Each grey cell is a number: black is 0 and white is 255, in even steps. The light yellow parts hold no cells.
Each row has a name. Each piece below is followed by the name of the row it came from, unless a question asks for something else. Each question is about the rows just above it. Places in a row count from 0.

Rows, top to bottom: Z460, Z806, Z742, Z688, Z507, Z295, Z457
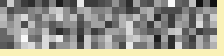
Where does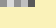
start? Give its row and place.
Z742, 7
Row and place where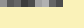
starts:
Z806, 15
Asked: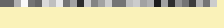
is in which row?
Z295
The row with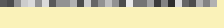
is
Z457

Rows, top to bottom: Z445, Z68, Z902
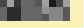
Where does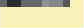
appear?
Z68
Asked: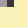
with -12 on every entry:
[147  44]
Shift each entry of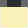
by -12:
[91 32 32 91]
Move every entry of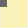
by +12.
[115]
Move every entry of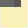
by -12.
[91 91 75]

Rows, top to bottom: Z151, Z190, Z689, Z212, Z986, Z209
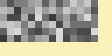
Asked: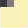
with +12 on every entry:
[ 70 138]
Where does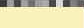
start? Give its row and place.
Z209, 0
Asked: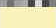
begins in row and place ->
Z209, 3
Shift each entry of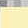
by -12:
[130 188 158 188]
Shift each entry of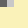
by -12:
[ 86 188]
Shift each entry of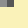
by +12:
[154  98]

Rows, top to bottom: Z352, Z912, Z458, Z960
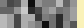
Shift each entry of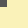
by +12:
[98]
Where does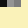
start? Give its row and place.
Z352, 4
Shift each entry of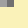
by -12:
[148 100]

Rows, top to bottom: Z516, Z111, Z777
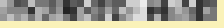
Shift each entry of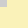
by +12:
[218]
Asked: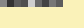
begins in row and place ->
Z516, 8

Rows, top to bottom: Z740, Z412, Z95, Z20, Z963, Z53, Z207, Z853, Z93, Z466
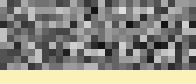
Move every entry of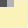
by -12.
[ 71 168]
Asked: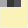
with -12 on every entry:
[156  44  71]
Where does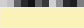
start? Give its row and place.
Z207, 10
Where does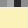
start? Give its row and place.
Z20, 8
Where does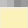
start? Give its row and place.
Z412, 8
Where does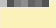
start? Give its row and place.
Z53, 0

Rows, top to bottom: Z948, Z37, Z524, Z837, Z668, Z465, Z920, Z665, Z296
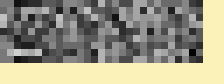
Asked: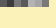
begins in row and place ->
Z665, 18
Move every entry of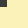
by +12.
[72]
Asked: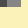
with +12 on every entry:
[ 87 146 146]
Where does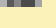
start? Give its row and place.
Z948, 14
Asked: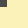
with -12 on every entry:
[63]

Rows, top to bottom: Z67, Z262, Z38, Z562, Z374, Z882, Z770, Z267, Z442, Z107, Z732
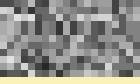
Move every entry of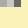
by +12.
[182 211 116]
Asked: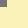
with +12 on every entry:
[130]
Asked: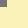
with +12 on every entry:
[130]
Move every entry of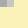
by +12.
[182 211]

